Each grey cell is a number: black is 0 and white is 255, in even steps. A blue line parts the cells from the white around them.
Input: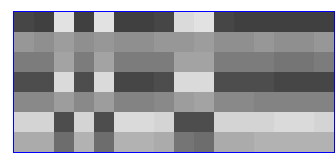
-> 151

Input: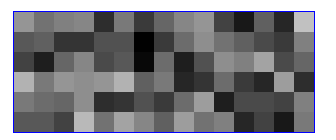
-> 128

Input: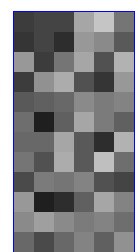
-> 89

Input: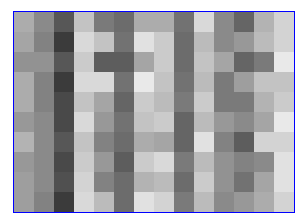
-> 211

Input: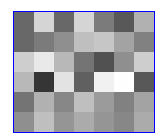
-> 129

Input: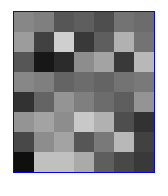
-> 115

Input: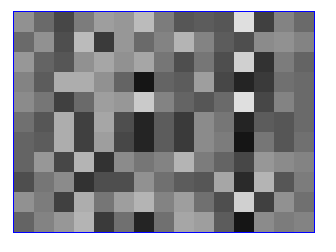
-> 131

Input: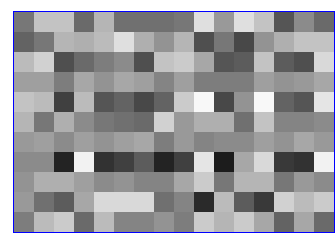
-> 195
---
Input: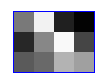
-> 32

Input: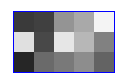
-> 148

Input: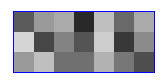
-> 170

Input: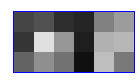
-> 45

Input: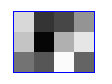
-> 71

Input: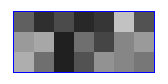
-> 75
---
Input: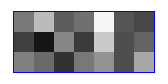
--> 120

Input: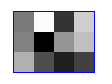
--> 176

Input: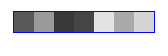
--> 69

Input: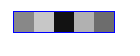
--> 199

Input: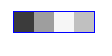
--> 59

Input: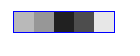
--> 151
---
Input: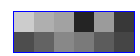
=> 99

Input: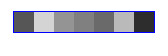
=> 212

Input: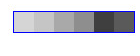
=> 197

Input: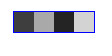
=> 169

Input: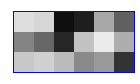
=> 208

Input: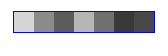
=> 139

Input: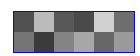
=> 59

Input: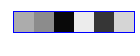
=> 140

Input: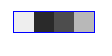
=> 42
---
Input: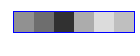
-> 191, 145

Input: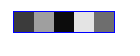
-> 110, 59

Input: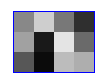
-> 47, 87

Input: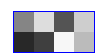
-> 206, 40

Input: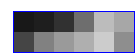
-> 167, 69

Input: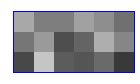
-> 112, 72

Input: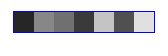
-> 224, 38

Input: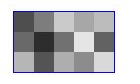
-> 188, 182

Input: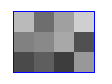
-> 207, 74
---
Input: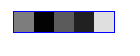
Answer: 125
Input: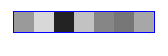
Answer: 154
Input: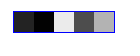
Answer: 35
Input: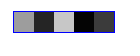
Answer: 157
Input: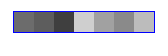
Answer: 108
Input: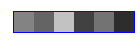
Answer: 131
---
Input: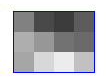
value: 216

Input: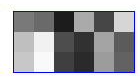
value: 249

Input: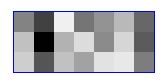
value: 85

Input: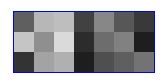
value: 163

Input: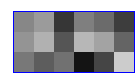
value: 93

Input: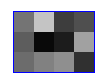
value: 129

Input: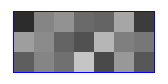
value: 133
